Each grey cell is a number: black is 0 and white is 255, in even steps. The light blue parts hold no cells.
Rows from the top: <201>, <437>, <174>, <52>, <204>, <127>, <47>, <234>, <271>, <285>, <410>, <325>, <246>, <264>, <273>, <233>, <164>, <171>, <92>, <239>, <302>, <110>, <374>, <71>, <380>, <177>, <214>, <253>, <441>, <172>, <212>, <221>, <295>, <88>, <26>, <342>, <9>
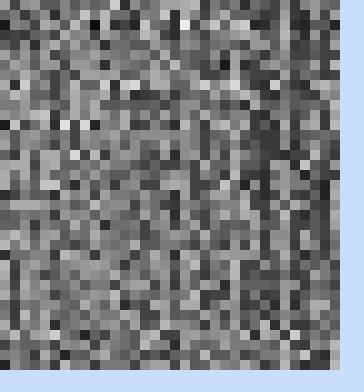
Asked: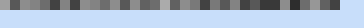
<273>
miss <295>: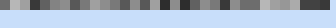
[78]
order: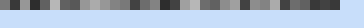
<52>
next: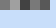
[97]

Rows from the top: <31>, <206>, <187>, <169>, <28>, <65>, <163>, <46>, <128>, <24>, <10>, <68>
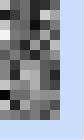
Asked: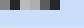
<46>
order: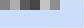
<128>
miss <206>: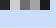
[59]
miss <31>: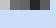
[49]

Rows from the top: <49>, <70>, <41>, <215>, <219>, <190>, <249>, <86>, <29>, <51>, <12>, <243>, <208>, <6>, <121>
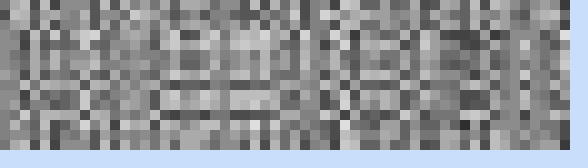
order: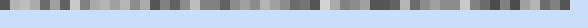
<70>
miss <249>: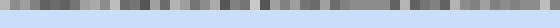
[149]
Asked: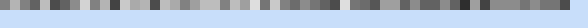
<208>
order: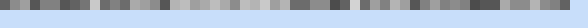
<12>
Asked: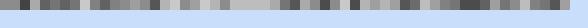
<51>

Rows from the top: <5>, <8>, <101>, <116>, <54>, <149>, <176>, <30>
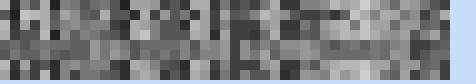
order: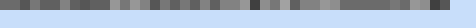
<149>
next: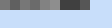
[96]
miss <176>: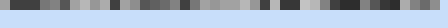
[75]
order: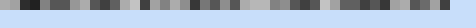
<116>
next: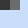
[172]

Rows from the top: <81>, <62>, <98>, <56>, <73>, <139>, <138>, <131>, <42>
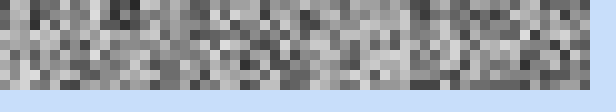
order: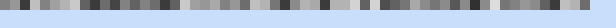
<62>
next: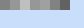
[179]
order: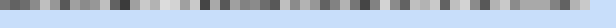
<139>
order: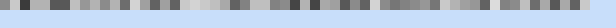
<139>
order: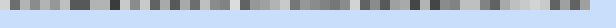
<139>
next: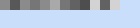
[179]
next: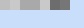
[139]

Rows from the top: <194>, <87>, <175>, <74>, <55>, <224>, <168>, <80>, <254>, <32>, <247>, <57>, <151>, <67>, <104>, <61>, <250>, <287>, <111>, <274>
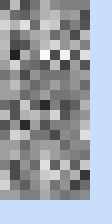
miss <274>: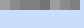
[169]
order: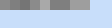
<274>
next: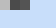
[148]
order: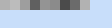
<87>
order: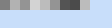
<55>
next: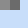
[127]

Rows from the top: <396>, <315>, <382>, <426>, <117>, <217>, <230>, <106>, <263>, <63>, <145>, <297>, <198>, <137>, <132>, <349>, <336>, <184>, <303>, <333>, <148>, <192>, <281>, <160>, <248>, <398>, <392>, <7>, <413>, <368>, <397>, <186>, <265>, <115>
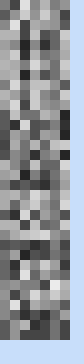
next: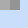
[136]
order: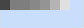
<396>
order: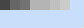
<281>
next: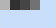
[69]
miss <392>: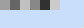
[58]
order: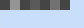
<115>
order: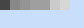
<145>

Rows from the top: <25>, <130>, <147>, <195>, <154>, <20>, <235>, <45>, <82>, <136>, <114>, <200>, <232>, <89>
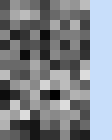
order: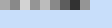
<82>
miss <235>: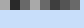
[115]
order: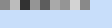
<82>
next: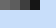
[50]

